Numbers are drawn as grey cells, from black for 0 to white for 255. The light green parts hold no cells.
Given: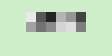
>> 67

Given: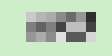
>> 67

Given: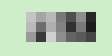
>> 28

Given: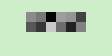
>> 67

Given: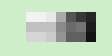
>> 29

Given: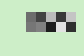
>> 196
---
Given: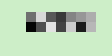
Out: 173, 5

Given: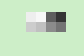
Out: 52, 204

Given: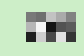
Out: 130, 31

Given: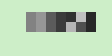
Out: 40, 130

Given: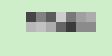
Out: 172, 184

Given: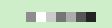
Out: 35, 141

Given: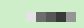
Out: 149, 227

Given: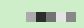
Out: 136, 171

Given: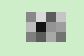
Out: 197, 127

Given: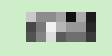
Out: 28, 82
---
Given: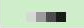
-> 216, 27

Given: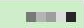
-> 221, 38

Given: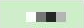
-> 252, 38

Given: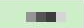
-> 213, 61

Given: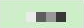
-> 234, 55

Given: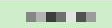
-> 227, 60

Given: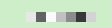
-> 250, 56

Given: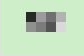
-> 217, 41

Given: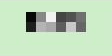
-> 242, 8
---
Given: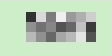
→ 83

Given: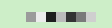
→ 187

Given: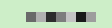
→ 125

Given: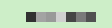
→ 208

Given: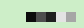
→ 31

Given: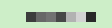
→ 71

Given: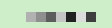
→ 197
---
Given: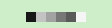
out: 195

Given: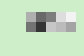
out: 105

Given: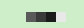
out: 58

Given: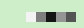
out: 126

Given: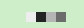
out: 35

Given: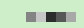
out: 199

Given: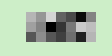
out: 150

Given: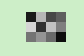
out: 182

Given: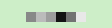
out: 187

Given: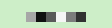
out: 16
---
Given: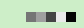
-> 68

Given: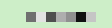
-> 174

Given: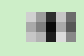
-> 10

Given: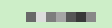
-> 165

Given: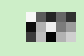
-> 238

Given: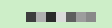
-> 218

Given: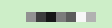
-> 124

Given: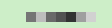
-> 82

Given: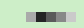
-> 90

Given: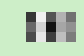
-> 19
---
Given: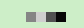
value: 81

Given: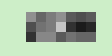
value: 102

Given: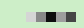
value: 158

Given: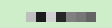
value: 118

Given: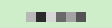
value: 163

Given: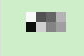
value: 132

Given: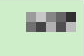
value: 80

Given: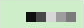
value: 157

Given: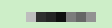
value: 102

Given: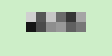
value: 96
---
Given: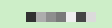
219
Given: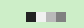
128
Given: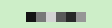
150
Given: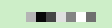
111
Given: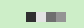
148
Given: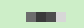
215
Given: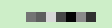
49
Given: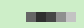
195
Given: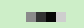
206
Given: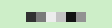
146
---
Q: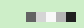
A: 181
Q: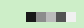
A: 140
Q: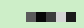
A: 60
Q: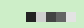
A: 100
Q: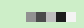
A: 146
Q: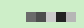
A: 107
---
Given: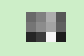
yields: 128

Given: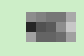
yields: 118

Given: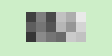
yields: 193

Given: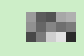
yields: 83

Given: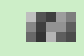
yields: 63

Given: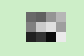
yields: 96

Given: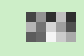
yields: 47

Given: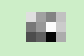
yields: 161

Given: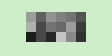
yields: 128
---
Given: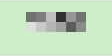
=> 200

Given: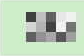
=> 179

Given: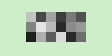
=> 228

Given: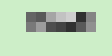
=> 156

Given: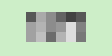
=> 179

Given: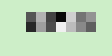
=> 158
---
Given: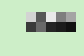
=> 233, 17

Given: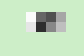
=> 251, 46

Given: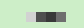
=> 210, 57

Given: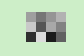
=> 220, 27

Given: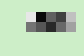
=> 231, 9

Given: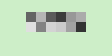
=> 223, 51
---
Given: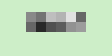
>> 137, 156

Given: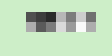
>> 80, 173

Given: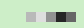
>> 185, 102

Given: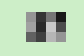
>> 149, 149

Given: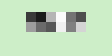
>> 58, 212

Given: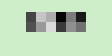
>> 69, 113

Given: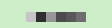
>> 198, 110

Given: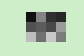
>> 17, 123
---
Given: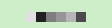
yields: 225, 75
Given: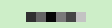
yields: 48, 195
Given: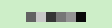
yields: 98, 9
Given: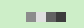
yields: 140, 60
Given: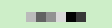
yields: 187, 56
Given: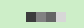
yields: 60, 215
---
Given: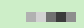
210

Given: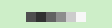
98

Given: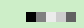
128

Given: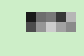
150

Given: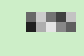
174

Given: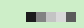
130

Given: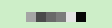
105

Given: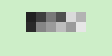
155

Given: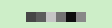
197

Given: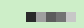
159
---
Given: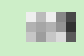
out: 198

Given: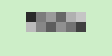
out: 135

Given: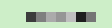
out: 171

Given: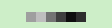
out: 190

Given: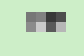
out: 77

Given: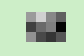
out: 4
